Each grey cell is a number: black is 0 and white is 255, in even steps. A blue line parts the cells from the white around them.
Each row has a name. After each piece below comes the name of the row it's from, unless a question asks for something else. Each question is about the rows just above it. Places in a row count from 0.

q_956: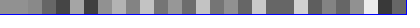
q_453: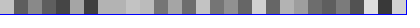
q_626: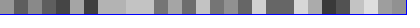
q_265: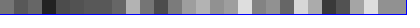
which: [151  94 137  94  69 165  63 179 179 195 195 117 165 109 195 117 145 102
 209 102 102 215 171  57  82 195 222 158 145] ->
q_626
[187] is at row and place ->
q_453, 10
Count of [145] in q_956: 5
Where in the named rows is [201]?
q_956, 18
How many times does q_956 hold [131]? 2

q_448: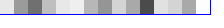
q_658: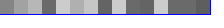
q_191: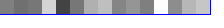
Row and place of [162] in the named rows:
q_658, 1
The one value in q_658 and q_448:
[183]
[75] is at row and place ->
q_448, 10
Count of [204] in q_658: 3

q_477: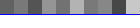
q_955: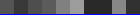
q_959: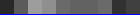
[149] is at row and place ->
q_477, 3
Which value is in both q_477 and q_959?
[98]
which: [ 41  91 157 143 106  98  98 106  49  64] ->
q_959

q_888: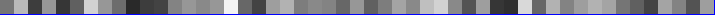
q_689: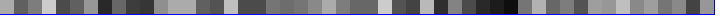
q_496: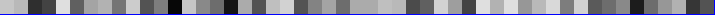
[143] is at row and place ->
q_689, 11
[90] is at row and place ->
q_496, 42

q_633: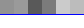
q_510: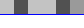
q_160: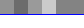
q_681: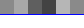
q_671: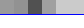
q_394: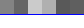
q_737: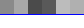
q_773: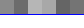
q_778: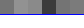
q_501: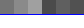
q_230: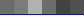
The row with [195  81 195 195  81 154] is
q_510
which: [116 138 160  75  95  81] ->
q_501
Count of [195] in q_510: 3

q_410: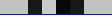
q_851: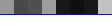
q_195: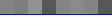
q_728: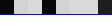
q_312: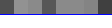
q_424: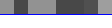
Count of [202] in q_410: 1
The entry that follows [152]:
[72]
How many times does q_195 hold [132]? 3
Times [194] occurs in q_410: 4
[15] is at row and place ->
q_851, 5
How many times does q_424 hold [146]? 3

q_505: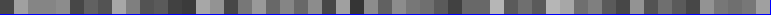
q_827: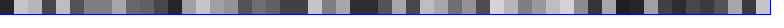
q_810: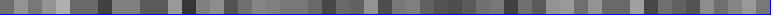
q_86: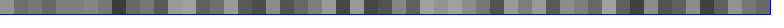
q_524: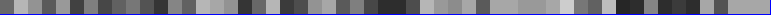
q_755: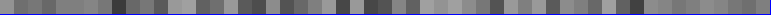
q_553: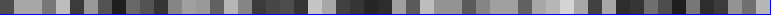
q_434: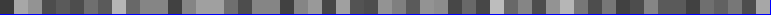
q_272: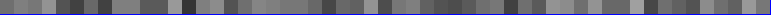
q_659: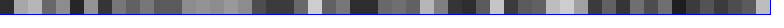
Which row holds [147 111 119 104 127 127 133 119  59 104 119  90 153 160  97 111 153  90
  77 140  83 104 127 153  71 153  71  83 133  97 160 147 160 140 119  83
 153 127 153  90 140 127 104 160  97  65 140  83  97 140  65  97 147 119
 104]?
q_86
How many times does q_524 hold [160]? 0

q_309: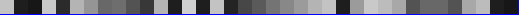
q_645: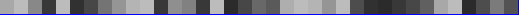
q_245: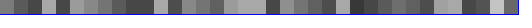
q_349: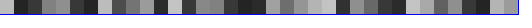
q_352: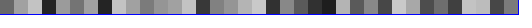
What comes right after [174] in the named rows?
[188]
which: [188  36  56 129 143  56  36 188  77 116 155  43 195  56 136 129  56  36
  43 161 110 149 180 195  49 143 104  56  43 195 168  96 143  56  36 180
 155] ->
q_349
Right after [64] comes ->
[195]
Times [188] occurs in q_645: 7
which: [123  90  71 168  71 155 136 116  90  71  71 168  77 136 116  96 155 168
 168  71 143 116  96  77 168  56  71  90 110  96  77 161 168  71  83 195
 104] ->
q_245

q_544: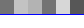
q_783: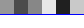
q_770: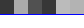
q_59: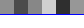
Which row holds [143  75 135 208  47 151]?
q_59
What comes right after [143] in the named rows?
[75]
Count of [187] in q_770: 1
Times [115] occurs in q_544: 2
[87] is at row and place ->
q_544, 5

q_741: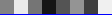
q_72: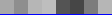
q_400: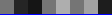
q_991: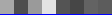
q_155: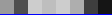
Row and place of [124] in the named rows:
q_72, 6
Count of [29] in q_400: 1
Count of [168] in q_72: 1
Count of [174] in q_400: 1
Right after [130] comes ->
[234]

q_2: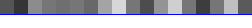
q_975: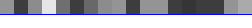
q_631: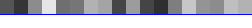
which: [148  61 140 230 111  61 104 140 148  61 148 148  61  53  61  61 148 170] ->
q_975
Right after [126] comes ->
[199]
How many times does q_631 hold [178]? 2
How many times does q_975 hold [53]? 1
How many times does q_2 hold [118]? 5
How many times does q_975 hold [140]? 2
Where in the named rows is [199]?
q_631, 13

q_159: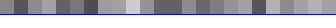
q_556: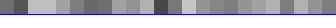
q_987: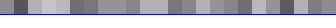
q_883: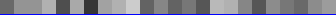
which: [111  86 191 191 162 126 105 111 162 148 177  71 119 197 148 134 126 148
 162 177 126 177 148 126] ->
q_556
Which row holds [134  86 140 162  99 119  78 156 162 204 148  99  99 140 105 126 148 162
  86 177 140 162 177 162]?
q_159
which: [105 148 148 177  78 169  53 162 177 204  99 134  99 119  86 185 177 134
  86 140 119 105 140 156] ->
q_883
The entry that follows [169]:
[53]
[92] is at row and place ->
q_987, 20

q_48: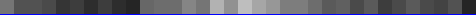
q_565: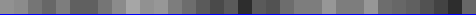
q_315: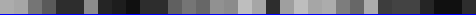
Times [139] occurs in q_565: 2
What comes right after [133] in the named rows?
[117]
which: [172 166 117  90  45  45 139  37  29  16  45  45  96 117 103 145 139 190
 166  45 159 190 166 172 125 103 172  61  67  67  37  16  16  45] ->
q_315
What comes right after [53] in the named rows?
[61]
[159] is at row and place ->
q_315, 20

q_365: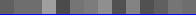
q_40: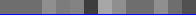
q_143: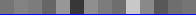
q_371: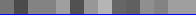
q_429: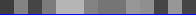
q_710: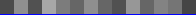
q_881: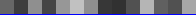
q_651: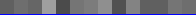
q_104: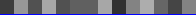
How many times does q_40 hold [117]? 0
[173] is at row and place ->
q_104, 10
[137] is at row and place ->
q_143, 10
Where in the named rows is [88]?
q_143, 11

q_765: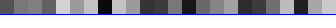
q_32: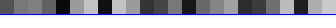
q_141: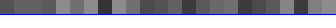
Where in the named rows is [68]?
q_32, 11
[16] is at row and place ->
q_32, 7

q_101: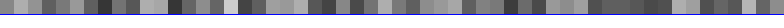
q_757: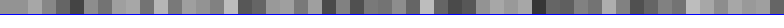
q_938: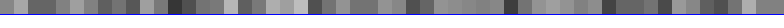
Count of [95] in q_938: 3
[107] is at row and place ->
q_101, 37
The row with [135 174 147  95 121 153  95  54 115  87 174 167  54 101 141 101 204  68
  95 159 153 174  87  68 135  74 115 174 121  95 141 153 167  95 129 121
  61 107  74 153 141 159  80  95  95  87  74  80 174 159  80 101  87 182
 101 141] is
q_101

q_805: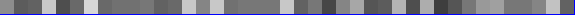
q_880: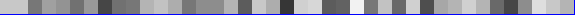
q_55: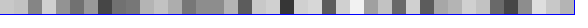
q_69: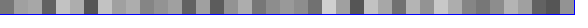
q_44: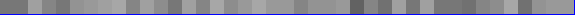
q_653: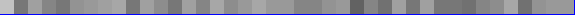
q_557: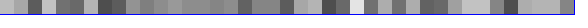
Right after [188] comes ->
[167]
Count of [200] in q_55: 3
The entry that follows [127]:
[141]

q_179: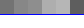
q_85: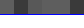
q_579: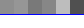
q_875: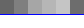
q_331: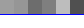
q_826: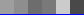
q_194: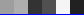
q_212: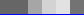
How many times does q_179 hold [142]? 1
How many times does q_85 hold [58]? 2
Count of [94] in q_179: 1
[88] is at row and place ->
q_85, 2

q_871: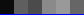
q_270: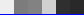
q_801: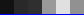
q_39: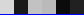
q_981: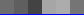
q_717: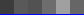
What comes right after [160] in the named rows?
[102]
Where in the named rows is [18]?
q_801, 0
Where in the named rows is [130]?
q_270, 2

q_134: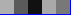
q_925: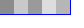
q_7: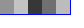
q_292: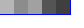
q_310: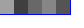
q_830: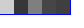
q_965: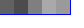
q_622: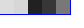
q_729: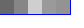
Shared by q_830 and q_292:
[63]
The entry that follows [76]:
[127]
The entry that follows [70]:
[63]
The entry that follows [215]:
[33]

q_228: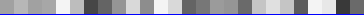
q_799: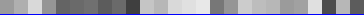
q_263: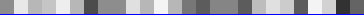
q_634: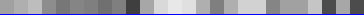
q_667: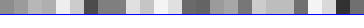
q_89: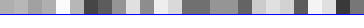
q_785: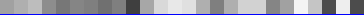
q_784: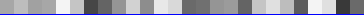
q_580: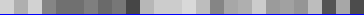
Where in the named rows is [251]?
q_89, 4
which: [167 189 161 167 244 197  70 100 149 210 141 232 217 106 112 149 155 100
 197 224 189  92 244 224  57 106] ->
q_784

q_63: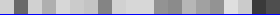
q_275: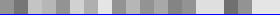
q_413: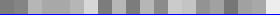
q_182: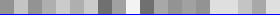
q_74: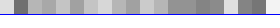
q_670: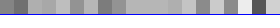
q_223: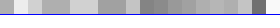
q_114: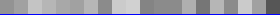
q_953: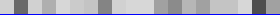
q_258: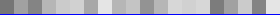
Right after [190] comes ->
[147]
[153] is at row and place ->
q_223, 12

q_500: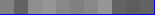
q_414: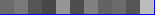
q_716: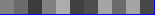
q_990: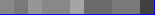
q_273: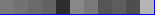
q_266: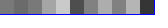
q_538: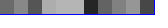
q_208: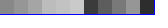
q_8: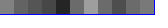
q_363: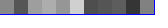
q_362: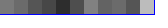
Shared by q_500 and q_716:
[129]
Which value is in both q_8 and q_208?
[121]
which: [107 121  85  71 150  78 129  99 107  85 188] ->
q_414
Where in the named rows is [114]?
q_273, 1
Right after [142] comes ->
[150]

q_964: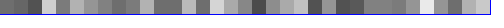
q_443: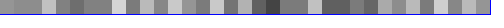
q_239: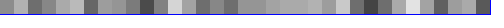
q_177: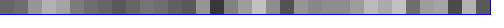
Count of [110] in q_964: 6
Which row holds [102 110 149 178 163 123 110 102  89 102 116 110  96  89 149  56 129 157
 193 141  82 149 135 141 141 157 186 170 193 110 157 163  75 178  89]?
q_177
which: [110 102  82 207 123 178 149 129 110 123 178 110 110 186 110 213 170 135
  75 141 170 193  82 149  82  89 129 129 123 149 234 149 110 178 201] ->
q_964
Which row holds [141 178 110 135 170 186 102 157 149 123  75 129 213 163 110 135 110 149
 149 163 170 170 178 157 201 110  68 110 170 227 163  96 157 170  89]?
q_239

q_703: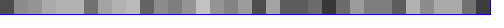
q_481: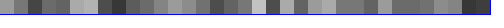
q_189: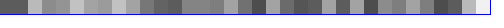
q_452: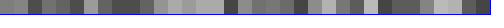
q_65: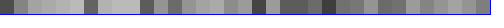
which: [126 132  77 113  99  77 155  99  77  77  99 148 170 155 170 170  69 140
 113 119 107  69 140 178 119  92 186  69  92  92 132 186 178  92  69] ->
q_452
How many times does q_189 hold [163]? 7
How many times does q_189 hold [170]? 0
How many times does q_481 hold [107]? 4
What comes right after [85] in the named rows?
[92]

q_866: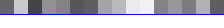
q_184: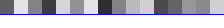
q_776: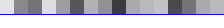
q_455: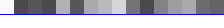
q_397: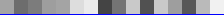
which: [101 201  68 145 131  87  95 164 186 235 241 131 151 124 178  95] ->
q_866
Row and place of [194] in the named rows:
q_776, 11
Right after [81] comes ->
[201]

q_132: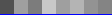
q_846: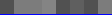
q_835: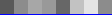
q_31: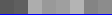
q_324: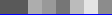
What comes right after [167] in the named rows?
[153]
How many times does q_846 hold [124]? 3
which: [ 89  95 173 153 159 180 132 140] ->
q_31
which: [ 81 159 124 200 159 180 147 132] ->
q_132
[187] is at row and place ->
q_324, 5
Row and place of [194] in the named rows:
q_835, 5

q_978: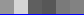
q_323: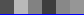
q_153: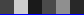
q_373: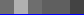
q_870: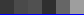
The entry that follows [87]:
[122]
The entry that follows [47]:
[102]
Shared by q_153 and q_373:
[67]
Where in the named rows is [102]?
q_870, 4
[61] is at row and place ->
q_323, 3
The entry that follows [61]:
[136]

